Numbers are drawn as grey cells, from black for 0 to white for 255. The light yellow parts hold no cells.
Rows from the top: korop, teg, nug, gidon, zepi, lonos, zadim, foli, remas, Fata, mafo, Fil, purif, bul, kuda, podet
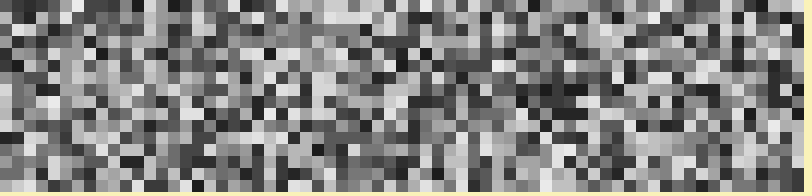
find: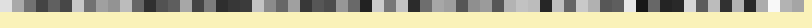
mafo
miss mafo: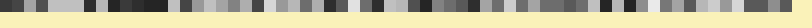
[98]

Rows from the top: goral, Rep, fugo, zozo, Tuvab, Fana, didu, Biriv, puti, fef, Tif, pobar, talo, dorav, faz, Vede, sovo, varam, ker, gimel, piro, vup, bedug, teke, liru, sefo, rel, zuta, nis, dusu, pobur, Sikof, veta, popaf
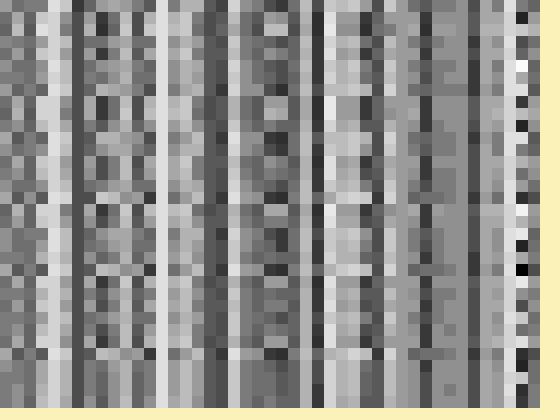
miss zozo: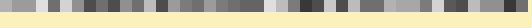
[133]
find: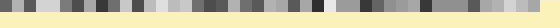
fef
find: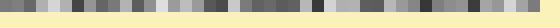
vup
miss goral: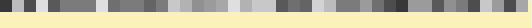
[66]

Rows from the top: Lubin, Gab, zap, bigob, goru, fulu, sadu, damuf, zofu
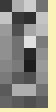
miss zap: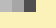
[154]
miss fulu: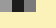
[134]
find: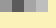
zap
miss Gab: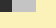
[57]
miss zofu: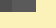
[101]
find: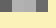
damuf
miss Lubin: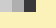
[113]

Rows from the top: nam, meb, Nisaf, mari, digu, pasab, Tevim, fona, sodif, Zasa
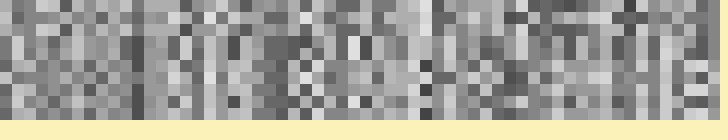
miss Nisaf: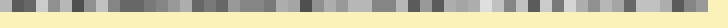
[112]
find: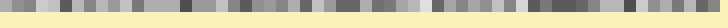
Nisaf

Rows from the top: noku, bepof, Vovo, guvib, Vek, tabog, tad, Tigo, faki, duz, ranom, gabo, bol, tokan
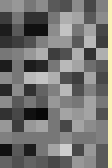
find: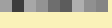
ranom
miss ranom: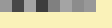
[119]
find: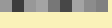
ranom
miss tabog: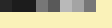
[110]

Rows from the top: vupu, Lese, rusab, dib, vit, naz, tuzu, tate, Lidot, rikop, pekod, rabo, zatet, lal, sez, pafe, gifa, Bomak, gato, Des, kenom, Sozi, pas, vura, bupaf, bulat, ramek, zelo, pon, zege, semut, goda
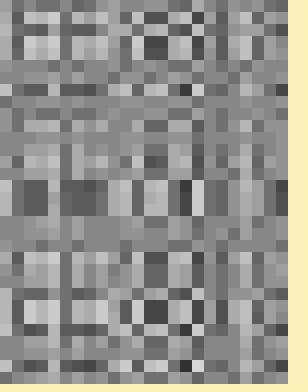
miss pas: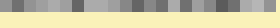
[124]
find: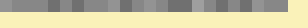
naz
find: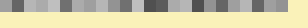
lal

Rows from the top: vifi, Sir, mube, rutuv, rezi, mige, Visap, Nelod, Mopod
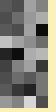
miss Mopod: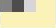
[152]
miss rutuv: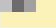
[141]

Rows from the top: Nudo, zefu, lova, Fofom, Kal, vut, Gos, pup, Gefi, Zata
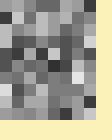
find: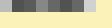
Fofom
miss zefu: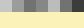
[179]
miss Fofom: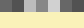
[91]
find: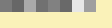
Gos
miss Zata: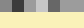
[144]
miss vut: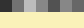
[71]

